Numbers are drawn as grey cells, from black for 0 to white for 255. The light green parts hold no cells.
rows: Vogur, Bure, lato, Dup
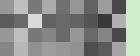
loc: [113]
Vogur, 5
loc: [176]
Bure, 9
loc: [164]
Dup, 9
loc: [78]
Dup, 7
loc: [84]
Bure, 7
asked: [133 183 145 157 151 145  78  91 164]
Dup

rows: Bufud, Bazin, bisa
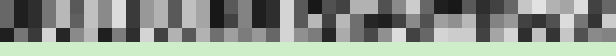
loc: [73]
bisa, 27
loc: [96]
Bazin, 6
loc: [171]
bisa, 25

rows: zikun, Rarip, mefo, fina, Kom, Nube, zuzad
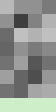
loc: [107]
mefo, 1
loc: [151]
Nube, 4
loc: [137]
fina, 4
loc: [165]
zuzad, 3
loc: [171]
zuzad, 4
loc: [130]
Rarip, 3

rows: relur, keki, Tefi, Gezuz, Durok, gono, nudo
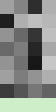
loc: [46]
relur, 3
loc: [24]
Durok, 3
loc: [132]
relur, 2
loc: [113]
Durok, 2
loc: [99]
nudo, 4
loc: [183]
keki, 4

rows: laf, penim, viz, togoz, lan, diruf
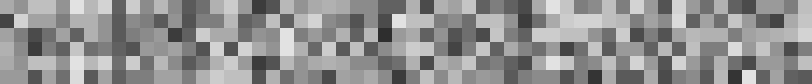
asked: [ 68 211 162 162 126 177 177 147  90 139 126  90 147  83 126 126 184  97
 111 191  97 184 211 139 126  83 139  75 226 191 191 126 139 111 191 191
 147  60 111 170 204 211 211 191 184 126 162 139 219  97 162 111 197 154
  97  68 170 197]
penim
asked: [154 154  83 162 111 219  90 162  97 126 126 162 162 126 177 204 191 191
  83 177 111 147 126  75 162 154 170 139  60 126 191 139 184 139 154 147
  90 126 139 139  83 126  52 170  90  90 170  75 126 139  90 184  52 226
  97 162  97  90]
diruf
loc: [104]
togoz, 23
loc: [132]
togoz, 38
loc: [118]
lan, 15

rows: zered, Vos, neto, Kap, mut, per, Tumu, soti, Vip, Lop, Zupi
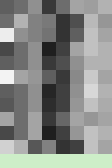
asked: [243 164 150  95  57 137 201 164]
per
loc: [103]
Vip, 5
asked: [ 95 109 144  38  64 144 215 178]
Tumu
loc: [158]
zered, 7
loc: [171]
soti, 8
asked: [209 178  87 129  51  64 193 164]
Zupi

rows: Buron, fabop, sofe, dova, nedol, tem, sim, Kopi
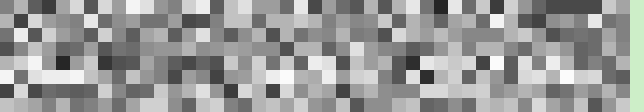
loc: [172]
tem, 23
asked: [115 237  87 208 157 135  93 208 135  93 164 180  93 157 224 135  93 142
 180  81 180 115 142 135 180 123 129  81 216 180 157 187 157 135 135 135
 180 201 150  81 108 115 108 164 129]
sofe
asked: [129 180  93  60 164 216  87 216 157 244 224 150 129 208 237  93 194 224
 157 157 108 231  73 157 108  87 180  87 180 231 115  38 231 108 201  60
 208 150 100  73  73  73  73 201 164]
Buron
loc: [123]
sofe, 26
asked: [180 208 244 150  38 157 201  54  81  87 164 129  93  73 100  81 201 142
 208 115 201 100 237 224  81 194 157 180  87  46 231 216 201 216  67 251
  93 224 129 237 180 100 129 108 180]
nedol
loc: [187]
sofe, 32

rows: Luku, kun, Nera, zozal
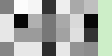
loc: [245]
Luku, 3
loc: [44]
zozal, 4
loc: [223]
Nera, 6
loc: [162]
Nera, 5
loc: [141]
zozal, 7
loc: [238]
Luku, 5
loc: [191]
Luku, 7

